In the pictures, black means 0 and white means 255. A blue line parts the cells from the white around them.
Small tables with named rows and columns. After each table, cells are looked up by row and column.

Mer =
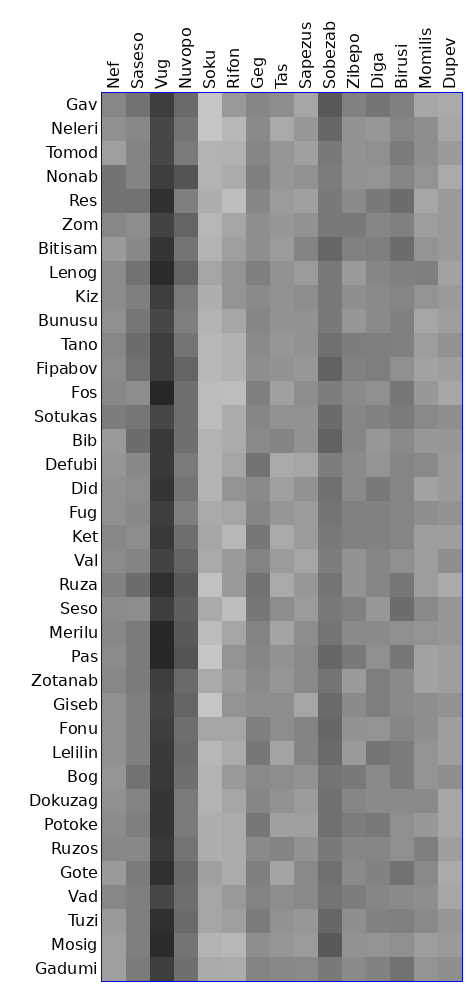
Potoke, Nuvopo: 122
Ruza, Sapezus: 151
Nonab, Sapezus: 146
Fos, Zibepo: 138
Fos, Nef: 135
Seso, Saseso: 141
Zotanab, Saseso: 123
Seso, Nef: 139
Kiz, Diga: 138
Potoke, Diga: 121
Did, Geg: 138
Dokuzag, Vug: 53
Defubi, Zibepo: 138
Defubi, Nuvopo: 122
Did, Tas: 160
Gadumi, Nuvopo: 111
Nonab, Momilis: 147
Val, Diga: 134
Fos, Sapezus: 141
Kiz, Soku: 174

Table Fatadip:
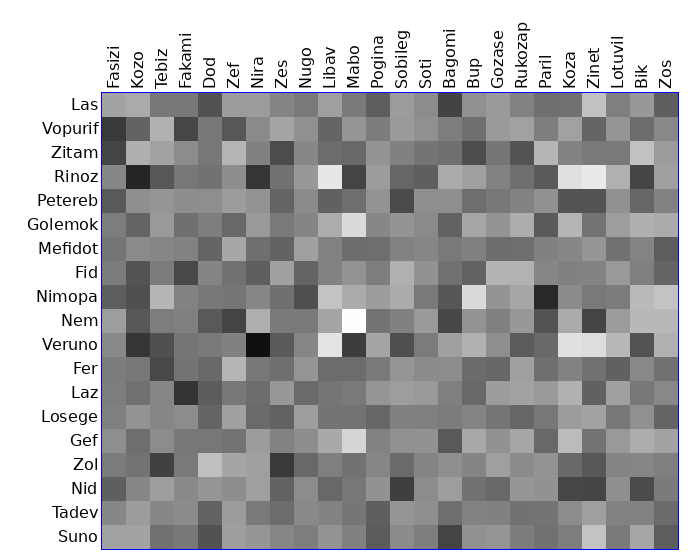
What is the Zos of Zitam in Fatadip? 155
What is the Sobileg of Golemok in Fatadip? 148
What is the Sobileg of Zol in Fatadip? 106
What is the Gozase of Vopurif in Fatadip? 154
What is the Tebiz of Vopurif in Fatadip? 177
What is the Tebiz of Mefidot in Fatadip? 134
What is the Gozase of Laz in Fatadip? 156
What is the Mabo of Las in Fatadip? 121
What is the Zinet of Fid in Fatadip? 131
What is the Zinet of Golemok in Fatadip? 115
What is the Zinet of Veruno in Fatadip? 221
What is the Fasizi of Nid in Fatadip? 95
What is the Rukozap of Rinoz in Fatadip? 111
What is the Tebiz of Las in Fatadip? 120
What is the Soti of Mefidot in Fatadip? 134
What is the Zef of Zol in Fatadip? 165
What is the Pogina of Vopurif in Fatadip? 124
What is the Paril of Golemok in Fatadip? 90

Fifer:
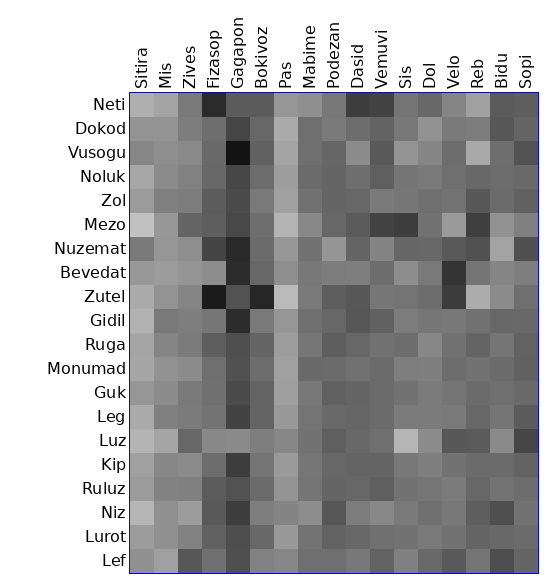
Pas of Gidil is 150
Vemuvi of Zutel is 119
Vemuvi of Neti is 67
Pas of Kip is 154
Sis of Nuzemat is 102
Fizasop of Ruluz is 92
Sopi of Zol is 97
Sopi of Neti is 94
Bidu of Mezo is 146
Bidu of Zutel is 139

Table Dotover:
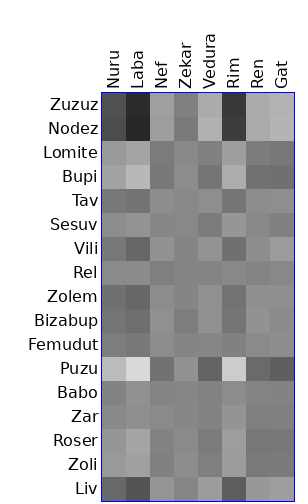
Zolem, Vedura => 144
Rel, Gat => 136
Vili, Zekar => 133
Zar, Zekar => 135
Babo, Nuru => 131
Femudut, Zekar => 133
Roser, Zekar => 138
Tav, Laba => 115
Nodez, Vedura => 177
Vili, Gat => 155
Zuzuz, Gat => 178
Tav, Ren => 141
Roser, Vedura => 123
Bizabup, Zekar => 125
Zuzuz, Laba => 43
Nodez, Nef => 157
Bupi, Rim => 173
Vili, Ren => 141
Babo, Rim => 140

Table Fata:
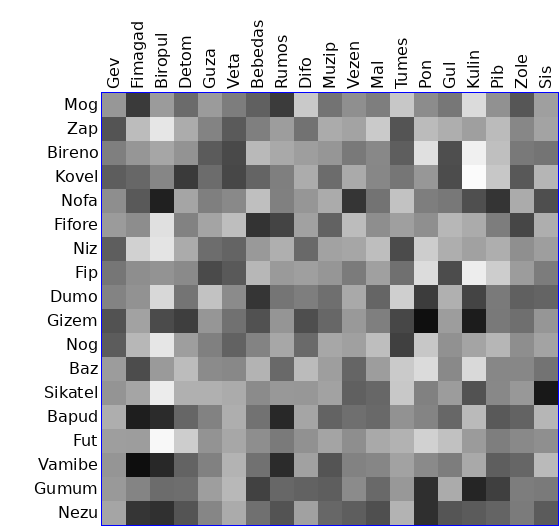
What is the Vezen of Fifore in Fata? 188
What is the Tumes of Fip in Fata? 112
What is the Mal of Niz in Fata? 190
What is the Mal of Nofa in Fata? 115
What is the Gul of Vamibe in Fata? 125
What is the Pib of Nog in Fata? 182
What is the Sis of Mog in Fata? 159
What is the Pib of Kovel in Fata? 199

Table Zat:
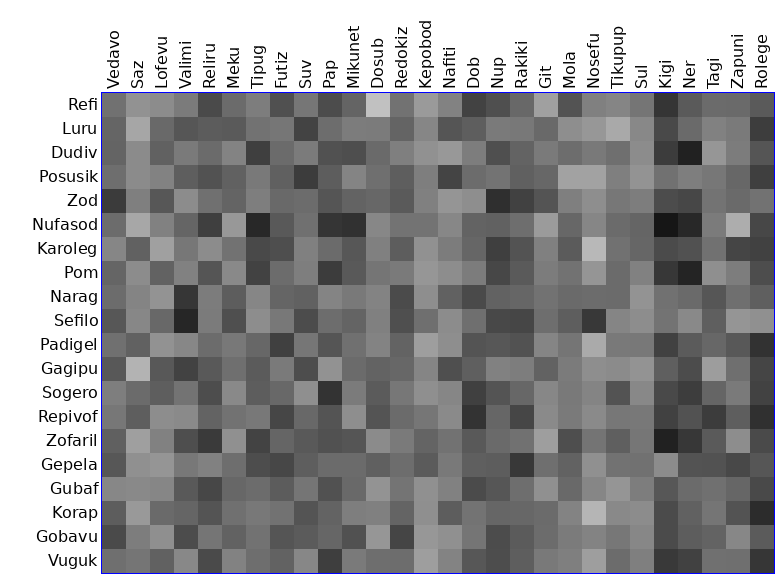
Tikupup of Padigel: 121
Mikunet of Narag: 121
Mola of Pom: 114
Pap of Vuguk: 62
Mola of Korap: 131
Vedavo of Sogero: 126
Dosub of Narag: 131
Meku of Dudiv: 131
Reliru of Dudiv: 107

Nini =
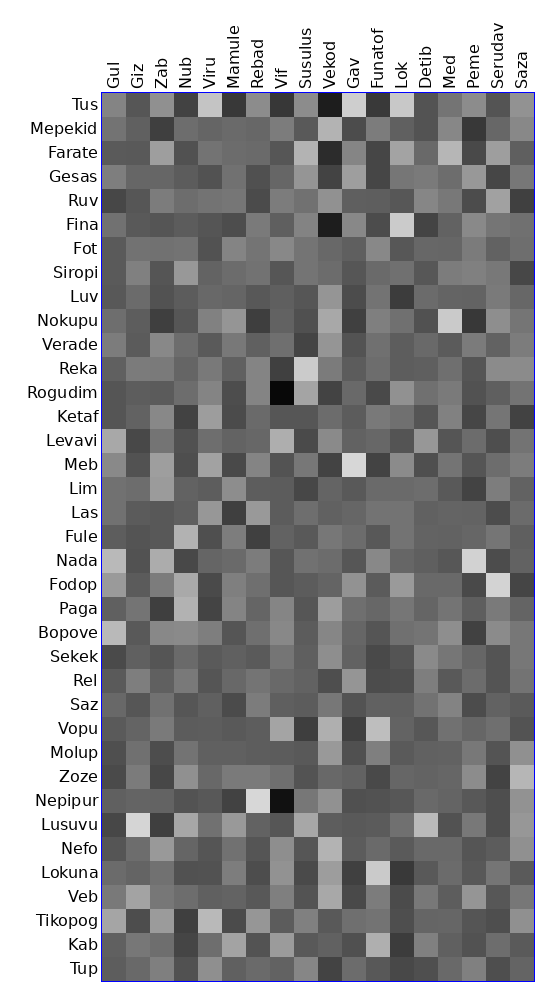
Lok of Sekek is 84
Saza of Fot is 110
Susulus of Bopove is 92
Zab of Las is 88
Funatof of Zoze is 73
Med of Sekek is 118
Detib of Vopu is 87
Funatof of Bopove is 85
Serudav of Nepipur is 78
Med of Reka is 111
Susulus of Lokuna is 74
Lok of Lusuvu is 112
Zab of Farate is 158

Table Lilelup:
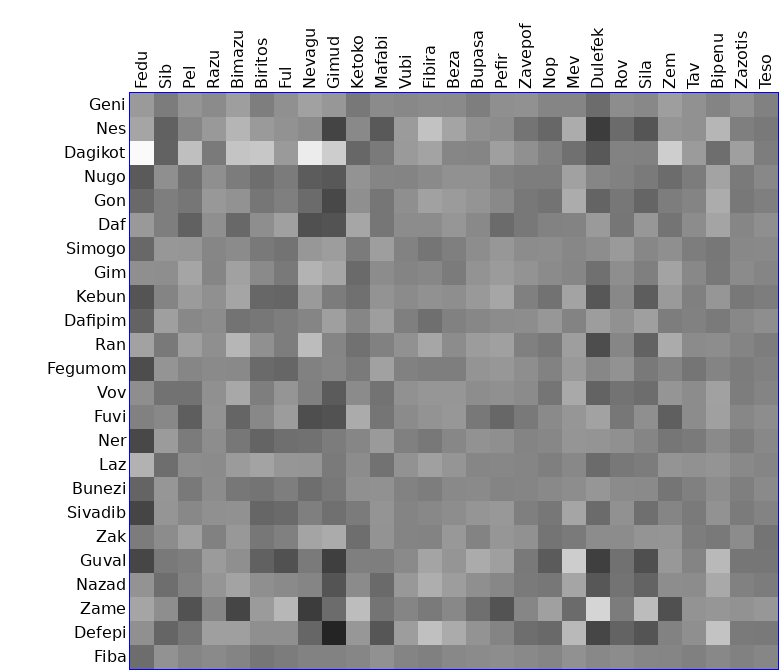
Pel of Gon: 118
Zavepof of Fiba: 137
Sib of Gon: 126
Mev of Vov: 169
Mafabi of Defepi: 86
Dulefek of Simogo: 141
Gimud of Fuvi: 82
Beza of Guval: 149
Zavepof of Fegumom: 142
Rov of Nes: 107
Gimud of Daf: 83
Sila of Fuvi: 143
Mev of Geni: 133
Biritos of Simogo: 121
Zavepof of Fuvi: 121
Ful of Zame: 183
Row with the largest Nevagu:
Dagikot

